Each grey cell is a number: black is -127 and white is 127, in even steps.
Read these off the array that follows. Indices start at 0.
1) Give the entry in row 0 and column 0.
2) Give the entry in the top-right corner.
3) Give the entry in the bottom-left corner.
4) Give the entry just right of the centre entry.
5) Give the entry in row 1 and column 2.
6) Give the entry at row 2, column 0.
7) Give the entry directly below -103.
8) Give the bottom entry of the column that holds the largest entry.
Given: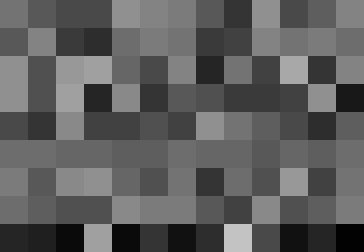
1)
-12
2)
3
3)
-90
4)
16
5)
-69
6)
16
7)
-33
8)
67

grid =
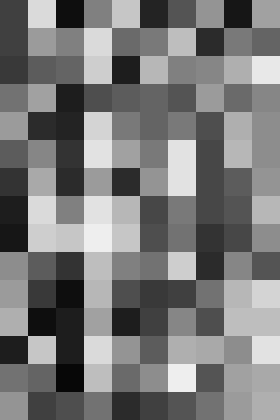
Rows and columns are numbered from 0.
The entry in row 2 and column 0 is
-70
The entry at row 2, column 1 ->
-35
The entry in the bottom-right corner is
47
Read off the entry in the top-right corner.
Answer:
33
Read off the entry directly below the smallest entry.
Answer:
-49
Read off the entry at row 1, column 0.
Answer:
-63
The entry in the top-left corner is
-63
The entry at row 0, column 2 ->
-113
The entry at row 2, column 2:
-27
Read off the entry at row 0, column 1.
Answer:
90
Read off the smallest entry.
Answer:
-120
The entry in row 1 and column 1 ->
27
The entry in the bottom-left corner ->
20
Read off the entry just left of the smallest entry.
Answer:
-27

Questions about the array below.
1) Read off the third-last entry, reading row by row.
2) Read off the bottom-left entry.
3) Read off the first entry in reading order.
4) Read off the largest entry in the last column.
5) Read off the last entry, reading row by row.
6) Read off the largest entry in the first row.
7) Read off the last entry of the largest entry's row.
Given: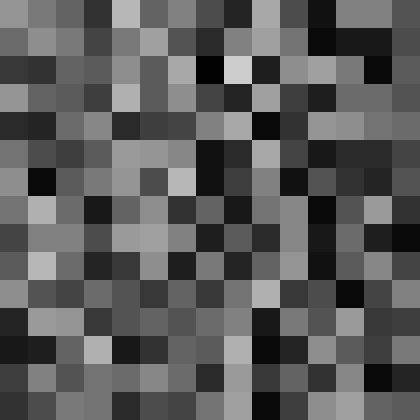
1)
32
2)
-77
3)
20
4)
1
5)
-36
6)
55
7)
-36

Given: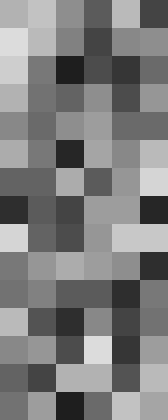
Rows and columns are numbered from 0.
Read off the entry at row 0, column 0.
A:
50
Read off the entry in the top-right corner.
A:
-59
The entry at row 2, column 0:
78
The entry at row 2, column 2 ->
-97
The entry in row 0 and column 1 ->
66
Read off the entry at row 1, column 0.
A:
92
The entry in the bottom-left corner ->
-13
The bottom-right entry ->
37
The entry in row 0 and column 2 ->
14
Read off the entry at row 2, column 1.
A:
-7
